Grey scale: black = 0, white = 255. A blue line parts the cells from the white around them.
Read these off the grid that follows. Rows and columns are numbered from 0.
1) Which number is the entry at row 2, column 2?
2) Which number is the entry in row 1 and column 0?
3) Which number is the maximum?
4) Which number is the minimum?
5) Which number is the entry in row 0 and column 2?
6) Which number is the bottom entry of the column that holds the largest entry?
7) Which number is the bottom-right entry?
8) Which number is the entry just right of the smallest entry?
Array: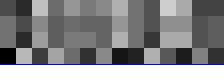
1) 157
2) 114
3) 206
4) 0
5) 192
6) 88
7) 49
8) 184

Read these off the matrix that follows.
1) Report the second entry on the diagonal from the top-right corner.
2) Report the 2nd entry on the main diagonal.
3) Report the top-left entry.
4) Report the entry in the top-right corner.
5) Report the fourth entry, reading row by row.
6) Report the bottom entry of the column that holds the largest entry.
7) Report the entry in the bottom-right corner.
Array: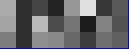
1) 131
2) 47
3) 171
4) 89
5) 35
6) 61
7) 96

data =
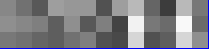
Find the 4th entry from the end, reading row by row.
81
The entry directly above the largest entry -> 185
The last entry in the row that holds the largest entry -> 107
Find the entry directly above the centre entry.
81
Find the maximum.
249
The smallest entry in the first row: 60
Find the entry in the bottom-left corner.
120
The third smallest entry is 73
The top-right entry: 120
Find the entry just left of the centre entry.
88
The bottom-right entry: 143
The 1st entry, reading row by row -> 135
